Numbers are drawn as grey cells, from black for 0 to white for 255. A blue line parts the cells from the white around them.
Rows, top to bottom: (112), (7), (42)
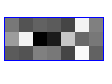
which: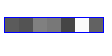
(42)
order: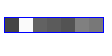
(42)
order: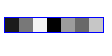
(7)

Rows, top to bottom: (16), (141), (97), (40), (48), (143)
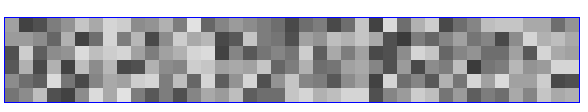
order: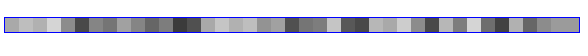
(141)
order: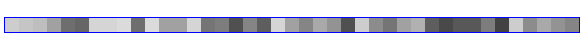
(97)
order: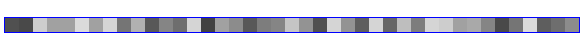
(48)
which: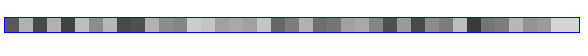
(40)

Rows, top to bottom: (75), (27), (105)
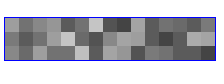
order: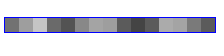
(27)
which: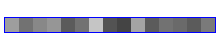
(75)
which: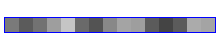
(27)
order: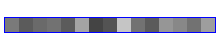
(75)

